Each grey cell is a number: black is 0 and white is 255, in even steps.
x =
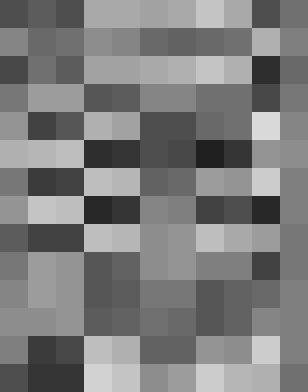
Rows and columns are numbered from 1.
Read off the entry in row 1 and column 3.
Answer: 78
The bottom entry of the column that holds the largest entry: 176
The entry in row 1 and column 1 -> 78
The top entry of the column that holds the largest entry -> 78
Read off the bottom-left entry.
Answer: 78
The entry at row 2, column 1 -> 133
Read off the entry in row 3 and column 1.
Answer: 72
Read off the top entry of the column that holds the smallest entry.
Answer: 196
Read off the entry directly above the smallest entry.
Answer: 105
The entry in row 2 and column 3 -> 112
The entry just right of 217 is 133
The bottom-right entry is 112
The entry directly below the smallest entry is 156
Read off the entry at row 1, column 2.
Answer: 92
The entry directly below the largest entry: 148
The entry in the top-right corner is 112

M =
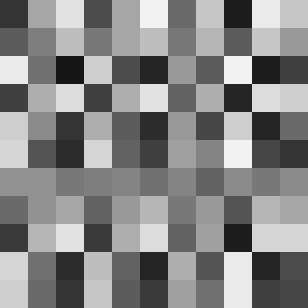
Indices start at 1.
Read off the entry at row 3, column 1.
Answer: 234
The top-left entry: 52
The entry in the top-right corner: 198
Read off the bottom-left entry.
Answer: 206
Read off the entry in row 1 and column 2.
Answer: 166
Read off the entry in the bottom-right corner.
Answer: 70
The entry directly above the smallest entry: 190
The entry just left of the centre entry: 98
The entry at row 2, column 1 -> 92
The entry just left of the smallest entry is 112
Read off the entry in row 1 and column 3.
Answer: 226
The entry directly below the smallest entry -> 220
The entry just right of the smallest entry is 206
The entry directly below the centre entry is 112
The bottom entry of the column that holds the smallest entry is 52

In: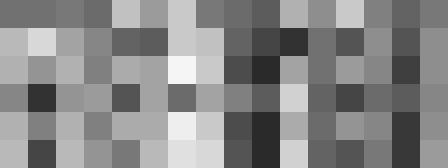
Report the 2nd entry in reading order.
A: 113
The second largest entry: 238
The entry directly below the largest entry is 107
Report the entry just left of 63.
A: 134
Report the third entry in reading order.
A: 120
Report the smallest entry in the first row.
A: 92
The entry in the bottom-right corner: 155
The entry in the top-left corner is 113
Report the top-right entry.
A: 120
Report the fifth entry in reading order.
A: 193
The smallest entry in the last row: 42
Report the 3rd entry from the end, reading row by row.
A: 120
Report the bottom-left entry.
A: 185
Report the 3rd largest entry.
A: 224
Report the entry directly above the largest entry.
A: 201
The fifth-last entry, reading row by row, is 99
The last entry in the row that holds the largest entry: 142
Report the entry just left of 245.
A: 163
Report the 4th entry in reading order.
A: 107
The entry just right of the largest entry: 201
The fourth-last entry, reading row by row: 84

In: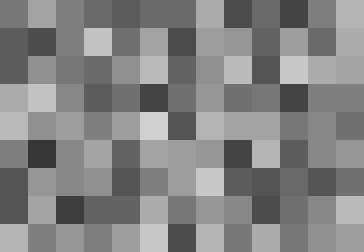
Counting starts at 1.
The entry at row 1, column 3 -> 127
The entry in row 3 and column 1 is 92
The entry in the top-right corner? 179
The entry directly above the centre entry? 112
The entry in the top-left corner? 119
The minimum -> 54
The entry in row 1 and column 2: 163
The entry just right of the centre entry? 179
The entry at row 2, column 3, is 127
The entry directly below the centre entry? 157
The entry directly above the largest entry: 68
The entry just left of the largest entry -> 157
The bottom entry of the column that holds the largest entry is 200
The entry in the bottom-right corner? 157
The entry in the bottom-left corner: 179
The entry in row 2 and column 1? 92
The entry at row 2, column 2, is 76
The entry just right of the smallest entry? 135
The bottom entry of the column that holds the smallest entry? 127
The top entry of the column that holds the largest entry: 106
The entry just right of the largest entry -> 84
